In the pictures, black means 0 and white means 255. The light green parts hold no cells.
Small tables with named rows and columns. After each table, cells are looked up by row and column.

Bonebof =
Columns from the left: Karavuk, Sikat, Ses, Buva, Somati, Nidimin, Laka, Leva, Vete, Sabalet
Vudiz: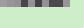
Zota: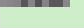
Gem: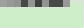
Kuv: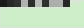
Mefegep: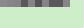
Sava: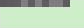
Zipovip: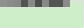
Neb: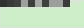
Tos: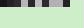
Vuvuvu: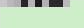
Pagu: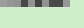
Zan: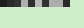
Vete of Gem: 72
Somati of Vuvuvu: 180
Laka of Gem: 147
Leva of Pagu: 74
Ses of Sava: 95
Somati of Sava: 94
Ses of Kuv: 49
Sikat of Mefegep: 134
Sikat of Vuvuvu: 185
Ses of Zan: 51
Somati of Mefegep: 132
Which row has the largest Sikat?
Vuvuvu

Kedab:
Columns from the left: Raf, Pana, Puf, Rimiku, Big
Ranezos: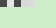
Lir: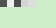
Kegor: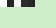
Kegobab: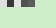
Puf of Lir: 77
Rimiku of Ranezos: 216
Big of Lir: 221
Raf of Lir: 81
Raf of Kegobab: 223
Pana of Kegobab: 55
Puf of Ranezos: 72
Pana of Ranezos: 228
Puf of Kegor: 245
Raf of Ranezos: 73
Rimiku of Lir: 212
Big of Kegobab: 92
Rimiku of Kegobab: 81

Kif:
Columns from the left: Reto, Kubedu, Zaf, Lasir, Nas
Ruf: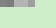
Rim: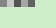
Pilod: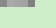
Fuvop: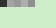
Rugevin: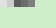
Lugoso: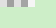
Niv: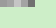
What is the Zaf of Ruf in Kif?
180
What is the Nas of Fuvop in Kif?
144
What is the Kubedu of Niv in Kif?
164
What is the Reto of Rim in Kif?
134
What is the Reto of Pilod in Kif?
138
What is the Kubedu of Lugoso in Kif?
159
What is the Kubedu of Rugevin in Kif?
204
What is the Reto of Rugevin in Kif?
225
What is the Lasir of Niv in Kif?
163
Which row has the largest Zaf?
Lugoso

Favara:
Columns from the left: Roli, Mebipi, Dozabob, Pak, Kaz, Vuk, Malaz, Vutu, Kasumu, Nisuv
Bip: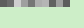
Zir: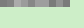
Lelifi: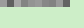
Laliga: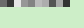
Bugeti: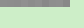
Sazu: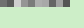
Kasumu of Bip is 159
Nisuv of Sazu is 84
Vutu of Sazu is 101
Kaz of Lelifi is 147
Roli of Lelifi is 156
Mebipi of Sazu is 90
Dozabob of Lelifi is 167
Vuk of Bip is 174
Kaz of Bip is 118
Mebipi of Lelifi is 96
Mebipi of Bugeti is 141
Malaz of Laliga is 173
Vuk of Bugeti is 143
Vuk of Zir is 158
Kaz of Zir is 135
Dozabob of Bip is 206
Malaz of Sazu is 168
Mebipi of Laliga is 54
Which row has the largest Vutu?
Bugeti

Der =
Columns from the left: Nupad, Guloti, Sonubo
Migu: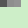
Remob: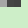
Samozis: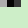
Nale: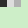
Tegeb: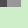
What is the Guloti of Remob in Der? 69
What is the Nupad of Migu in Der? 85
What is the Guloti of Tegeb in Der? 152
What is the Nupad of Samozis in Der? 173
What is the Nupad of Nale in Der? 44
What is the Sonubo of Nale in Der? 177
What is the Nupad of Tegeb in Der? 78
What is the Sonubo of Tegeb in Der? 151
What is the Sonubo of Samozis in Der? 56
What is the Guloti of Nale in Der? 221
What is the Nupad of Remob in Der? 166
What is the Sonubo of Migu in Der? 147
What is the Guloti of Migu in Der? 142
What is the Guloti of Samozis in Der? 5
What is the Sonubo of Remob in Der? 66
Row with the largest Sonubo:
Nale

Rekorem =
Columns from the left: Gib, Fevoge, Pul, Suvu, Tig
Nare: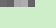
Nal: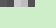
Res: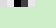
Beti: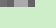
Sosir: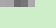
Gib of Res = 221
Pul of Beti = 170
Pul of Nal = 204
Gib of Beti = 113
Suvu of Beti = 171
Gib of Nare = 108
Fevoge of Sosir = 166
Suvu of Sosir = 118
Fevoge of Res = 234
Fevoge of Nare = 100
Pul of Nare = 168

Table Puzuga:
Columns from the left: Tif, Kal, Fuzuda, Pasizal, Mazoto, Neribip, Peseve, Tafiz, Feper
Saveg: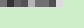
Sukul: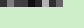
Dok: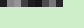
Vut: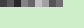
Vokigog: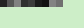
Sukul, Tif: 50
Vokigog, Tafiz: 131
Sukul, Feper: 101
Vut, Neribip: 194
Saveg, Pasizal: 83
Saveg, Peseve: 113
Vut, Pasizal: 131
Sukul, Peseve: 179
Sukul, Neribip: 39
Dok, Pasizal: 64
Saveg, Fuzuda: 97
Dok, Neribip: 22
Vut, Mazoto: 102
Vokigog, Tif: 35
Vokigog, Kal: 86
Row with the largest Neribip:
Vut

